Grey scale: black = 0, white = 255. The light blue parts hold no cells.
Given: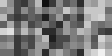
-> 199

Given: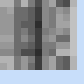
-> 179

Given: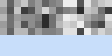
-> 184

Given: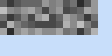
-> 102

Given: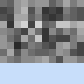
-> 110

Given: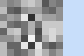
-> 160
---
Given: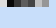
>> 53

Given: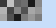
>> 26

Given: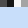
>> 246

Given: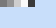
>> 206

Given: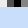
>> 1

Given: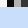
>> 177

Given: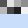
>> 31
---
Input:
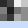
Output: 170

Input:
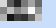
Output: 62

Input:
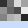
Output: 190

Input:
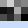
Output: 101

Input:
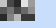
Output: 184

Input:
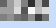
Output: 115

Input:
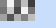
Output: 177
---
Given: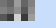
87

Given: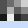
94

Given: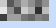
47

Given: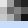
131

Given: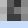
121

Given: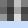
165
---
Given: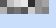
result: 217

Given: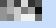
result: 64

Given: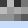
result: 46

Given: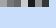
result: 103

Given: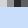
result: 42

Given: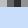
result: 47

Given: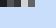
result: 55
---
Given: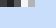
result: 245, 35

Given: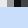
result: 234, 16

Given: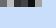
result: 190, 15

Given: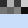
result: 204, 15

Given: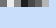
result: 235, 30

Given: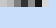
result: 215, 22

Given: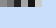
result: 203, 22

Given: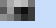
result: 197, 14

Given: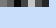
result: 197, 11
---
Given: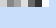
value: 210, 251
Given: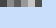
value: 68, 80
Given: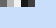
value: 102, 63
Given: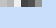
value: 194, 149
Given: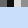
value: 103, 143
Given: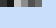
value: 54, 110
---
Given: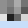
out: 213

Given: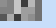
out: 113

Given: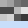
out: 57

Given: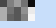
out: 246

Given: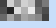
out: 65

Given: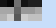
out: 192
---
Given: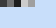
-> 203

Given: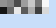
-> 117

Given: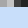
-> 64

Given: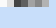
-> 135

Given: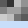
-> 190

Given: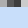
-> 62

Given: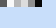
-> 143

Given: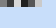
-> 86

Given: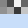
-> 241

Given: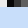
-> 52
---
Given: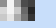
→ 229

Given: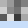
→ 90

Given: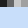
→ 30

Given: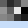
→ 134

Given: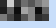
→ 86

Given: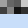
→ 62
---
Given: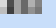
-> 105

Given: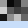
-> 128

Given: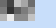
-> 166

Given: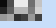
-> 235

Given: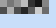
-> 188

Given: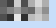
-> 79

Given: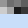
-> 94

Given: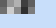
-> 63

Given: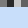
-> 97
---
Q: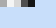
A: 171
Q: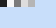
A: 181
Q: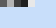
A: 92
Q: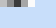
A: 166
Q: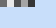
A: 108
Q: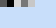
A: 119
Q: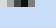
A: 126
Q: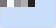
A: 147
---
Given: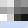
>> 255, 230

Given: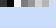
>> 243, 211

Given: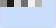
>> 240, 212

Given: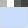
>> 253, 181

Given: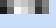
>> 250, 222

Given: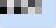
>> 225, 211

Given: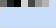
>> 210, 179

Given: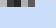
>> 188, 175
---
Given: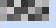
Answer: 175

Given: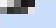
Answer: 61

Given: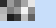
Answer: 154

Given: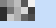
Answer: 174

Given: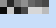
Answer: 214

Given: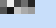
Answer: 198
